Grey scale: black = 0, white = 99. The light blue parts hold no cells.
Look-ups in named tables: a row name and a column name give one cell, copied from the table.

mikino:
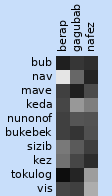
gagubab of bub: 21
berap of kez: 44
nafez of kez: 17
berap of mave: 25
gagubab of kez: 27
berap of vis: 27
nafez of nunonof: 32
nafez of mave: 29
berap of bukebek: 25
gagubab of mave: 12
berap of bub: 12
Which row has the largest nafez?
vis

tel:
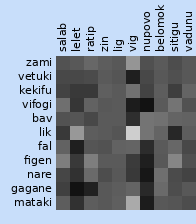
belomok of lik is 39
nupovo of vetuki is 28
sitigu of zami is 30
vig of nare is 22
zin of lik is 35
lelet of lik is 59
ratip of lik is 36
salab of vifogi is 43
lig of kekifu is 35
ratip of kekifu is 22
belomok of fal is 35
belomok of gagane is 41

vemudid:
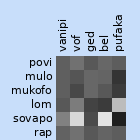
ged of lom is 26
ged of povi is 34
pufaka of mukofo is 23
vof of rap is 44
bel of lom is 23
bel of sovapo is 88
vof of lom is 48
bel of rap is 39
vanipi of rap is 38
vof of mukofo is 28
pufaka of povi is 36
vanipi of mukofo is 37
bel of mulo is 39
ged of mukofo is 40
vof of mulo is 33
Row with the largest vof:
sovapo

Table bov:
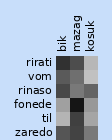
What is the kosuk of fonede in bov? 59
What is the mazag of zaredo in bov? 26
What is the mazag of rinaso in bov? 47
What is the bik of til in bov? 70
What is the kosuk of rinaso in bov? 39
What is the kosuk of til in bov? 64
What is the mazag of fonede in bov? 8
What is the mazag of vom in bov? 43
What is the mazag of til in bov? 25
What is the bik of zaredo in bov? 33
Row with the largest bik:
til

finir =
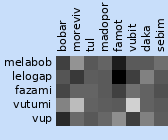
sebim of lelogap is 34
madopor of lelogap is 35
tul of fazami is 39
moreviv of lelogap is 22
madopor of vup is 40
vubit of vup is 24
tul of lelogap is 36

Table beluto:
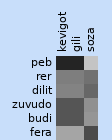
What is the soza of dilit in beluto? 40
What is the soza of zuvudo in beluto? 56
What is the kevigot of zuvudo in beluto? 33
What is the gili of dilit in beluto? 51
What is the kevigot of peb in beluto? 14
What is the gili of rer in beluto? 49
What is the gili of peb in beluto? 14
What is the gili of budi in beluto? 33
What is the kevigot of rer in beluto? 49
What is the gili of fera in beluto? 64
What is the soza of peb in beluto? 76
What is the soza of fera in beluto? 29
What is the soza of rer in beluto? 44
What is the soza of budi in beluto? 58
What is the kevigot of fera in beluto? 64
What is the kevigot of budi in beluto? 33
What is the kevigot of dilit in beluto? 51
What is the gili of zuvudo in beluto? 33
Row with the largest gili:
fera

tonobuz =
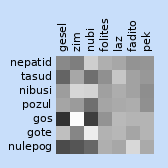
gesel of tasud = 39
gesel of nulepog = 29
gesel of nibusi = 61
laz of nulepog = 65
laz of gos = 72
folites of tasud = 56
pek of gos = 70
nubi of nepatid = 80
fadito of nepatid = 57
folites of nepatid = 68
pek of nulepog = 66
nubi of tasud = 43
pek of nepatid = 58
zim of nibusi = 83
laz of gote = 71
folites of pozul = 64
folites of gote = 69
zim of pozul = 60
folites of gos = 57
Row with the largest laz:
tasud

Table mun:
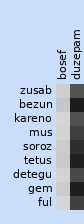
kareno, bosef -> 83
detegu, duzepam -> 28
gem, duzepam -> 12
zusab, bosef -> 80
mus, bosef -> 82
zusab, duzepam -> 32
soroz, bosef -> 79
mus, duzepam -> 24
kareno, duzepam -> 31
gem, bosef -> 79
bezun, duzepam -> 11
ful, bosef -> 83
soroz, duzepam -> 18
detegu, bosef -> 82
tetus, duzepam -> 13
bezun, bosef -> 77
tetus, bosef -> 78
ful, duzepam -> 25

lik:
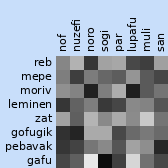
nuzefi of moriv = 51
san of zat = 45
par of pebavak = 33
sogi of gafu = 5
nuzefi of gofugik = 14
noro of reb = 21
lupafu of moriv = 12
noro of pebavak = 46
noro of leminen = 49
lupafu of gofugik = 41

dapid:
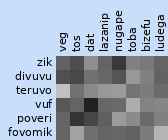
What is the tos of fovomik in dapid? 63
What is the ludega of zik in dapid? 39
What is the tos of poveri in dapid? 20
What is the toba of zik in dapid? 50
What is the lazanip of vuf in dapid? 40
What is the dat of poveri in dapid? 27
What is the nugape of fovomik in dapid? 40
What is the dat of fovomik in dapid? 43
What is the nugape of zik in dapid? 22
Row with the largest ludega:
fovomik

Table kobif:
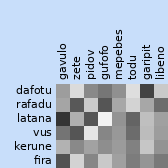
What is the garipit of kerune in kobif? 77
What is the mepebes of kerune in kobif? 60
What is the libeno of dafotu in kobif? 78
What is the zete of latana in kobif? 68
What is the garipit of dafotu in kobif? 26
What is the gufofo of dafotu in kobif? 46
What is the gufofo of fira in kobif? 78
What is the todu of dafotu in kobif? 86
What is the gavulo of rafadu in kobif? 64
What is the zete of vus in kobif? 33
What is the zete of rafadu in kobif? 34
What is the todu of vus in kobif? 42
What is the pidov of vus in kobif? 89
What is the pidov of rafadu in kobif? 79
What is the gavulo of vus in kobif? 45
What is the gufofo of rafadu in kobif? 33
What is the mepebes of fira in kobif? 62
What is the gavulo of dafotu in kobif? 61
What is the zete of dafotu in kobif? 85
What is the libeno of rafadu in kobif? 42
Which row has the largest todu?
dafotu

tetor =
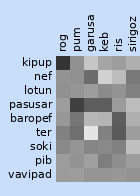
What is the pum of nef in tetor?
56
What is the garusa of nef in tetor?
42
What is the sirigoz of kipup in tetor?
68
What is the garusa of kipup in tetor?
77
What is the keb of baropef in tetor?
70
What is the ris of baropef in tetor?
36
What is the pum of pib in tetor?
57
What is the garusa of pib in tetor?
62
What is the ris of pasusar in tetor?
60
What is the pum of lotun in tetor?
58
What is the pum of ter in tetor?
43
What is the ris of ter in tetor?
35
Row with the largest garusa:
ter

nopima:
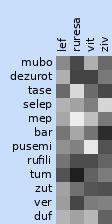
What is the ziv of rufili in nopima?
39
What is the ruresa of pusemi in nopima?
50
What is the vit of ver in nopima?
48
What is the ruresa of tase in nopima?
84
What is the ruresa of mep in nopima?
92
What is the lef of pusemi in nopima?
56
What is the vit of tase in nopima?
42
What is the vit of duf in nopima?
71
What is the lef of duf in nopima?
70
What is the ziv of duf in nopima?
38
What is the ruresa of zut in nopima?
44
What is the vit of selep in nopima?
49
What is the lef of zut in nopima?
63

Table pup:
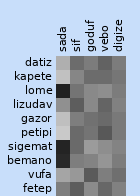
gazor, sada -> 74
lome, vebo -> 55
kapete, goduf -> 42
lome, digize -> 48
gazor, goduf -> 44
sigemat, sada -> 14
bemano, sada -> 16
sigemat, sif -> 41
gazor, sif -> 49
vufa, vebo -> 49
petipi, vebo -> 34
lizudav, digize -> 50
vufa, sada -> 64
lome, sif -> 45
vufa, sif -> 59
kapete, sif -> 52
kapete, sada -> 75
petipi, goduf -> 45

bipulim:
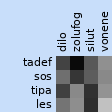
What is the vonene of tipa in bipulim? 57
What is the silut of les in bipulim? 18
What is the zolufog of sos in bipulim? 21
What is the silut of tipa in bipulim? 19
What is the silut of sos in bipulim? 36
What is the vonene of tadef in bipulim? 56
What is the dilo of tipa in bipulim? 25
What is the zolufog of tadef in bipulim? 4
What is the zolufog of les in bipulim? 55
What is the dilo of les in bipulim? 45
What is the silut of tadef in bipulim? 34
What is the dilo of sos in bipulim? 43
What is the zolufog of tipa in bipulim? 53
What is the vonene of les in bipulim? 75
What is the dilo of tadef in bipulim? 26
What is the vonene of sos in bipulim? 53

